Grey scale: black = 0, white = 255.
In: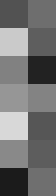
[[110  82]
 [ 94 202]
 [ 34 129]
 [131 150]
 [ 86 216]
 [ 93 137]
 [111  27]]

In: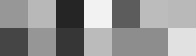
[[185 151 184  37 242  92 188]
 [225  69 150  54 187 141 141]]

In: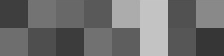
[[137  62 115 104  89 172 195  81]
 [ 54 110  78  60 113  94 195  86]]

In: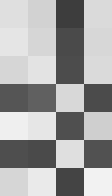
[[218 223 210  61]
 [215 229 214  74]
 [218 214 227  76]
 [ 75  85  96 216]
 [207 239 230  79]
 [ 81  78  74 223]
 [242 214 234  68]]

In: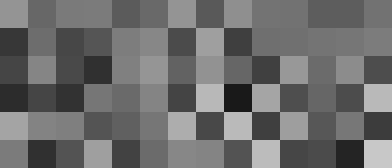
[[114 148 103 122 123  91 105 148  89 143 115 114  93  93]
 [124  55 109  71  85 125 135  75 159  63 111 112 116 118]
 [ 77  69 133  73  48 128 149  98 146 102  64 152 107 140]
 [185  44  69  50 118 106 132  68 184  25 165  78 102  76]
 [ 60 164 131 127  84  96 118 173  72 186  63 158  87 119]
 [200 123  48  83 159  66 107 135 132  83 188  70  75  36]]

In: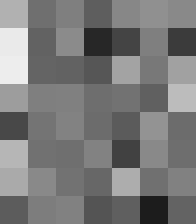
[[137 177 111 127  94 135 144]
 [ 59 234  98 139  39  68 127]
 [161 237 100  98  86 163 120]
 [188 157 127 128 110 114  96]
 [108  72 116 130 108  91 147]
 [110 182 113 111 130  65 137]
 [129 170 137 114 103 173 112]
 [ 99  92 125 129  84  95  28]]

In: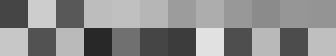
[[148  69 205  88 189 192 182 156 173 152 139 150]
 [191 199  82 186  40 112  69  60 225  78 185  76]]
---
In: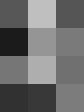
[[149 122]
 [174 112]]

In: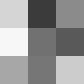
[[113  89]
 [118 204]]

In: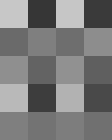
[[127 110]
 [ 99 145]]

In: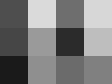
[[154  43]
 [143 107]]

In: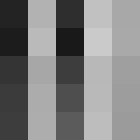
[[186  25]
 [167  61]]

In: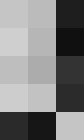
[[182  16]
 [172  51]]

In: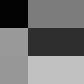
[[ 46  46]
 [193 193]]
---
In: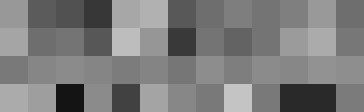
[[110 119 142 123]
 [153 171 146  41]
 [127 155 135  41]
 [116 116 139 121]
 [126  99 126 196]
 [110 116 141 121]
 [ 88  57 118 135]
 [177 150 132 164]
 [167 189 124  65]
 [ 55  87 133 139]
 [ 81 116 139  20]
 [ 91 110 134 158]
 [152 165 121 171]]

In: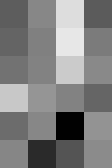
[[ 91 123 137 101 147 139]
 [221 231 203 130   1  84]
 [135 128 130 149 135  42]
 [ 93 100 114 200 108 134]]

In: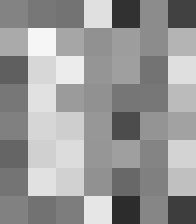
[[ 65 180 223 187 162 211 192  61]
 [140 140 115 119 148 132 128 134]
 [ 49 157 159 118  76 159 104  44]
 [224 145 149 145 151 150 145 230]
 [115 166 236 155 206 220 209 125]
 [119 246 215 225 214 208 225 114]
 [131 170  95 119 128 101 116 129]]

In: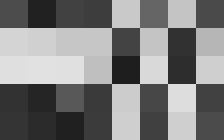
[[ 74 182 207  65  75]
 [196  49  45 221 207]
 [101 196 217  71  64]
 [201  67  30 204 207]
 [ 61 198 191  58  59]
 [ 65 198 224  88  32]
 [ 33 208 225  37  43]
 [ 76 212 223  50  52]]

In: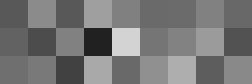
[[104  82 137]
 [129 155  93]
 [107 130 174]
 [106 117 144]
 [128 211 105]
 [159  33 169]
 [ 88 129  65]
 [139  76 121]
 [ 88  98 111]]

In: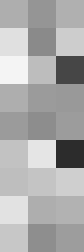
[[176 205  70 153 156  44 207 178 157]
 [149 138 189 155 141 229 196 174 142]
 [174 224 244 174 155 194 190 226 199]]
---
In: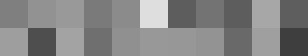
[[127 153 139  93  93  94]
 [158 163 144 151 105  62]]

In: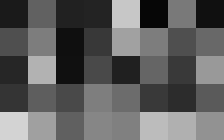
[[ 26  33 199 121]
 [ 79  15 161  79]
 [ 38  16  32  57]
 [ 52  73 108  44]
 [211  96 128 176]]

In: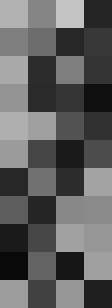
[[177 195]
 [126  39]
 [169 126]
 [147  53]
 [175  82]
 [155  26]
 [ 39  44]
 [ 93 136]
 [ 26 161]
 [  9  22]
 [156 150]]

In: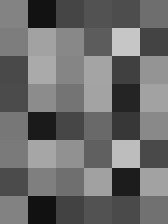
[[131  69  77]
 [125 136 198]
 [ 73 133  64]
 [ 75 116  36]
 [119  70  55]
 [122 145 189]
 [ 75 111  28]
 [130  66  74]]

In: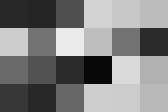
[[ 40  78 200]
 [205 234 114]
 [105  43 218]
 [ 55 102 204]]

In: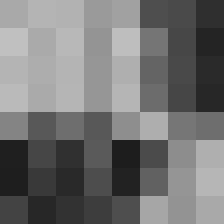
[[169 178 161  74]
 [192 184 190  71]
 [180 180 175  73]
 [186 181 181  70]
 [132 110 142 118]
 [ 31  48  29 141]
 [ 30  41  34 149]
 [ 67  50  78 147]]
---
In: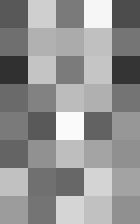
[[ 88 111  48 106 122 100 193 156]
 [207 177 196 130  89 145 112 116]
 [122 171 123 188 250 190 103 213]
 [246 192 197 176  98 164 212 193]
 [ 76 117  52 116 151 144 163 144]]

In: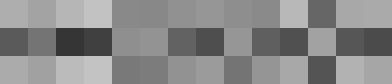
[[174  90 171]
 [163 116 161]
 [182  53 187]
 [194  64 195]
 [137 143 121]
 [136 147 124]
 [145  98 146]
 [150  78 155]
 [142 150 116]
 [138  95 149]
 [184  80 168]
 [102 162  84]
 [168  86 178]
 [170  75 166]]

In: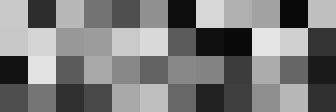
[[201 199  18  78]
 [ 45 212 227 117]
 [184 152  91  48]
 [115 156 168  72]
 [ 79 202 136 168]
 [145 218  98 191]
 [ 14  91 136 103]
 [215  16 132  33]
 [176  10  60  63]
 [162 229 172 142]
 [  9 207 102 184]
 [192  51  26  49]]

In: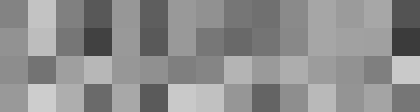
[[131 146 141 153]
 [195 189 115 205]
 [128 118 159 174]
 [ 88  65 183 106]
 [151 153 151 168]
 [ 94  89 144  90]
 [153 153 127 201]
 [145 119 133 193]
 [118 105 180 150]
 [112 116 154 100]
 [138 136 173 142]
 [166 166 156 185]
 [155 161 146 148]
 [167 160 127 164]
 [ 83  59 201 118]]

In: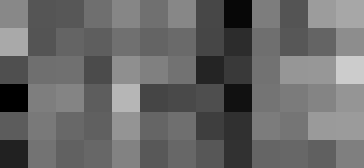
[[136 169  79   0  92  33]
 [ 85  84 111 126 121 115]
 [ 87 100 112 132 104  97]
 [111  94  75  93  96 103]
 [134 112 143 182 148 130]
 [112 100 128  69 101  88]
 [135 106 114  73 111 103]
 [ 71  70  36  78  62  87]
 [  7  44  57  17  48  49]
 [125 111 114 116 124 101]
 [ 84  87 150 123 117 103]
 [156 100 151 132 154  96]
 [167 141 204 149 155 127]]

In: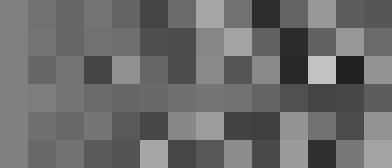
[[128 128 128 128 128 128]
 [113 116 103 126 112 105]
 [103 102 117 117 104 114]
 [116 113  69 106 117  90]
 [100 111 144 102  89  83]
 [ 68  78 102 105  71 165]
 [107  75  76 112 136  70]
 [165 134 137 117 156  88]
 [113 163  85 113  66 141]
 [ 44  97 137  99  64  74]
 [ 99  43  40  80 147 154]
 [151  98 194  68 113  47]
 [ 92 152  33  72  75 119]
 [ 86 106 147  93 146 163]]
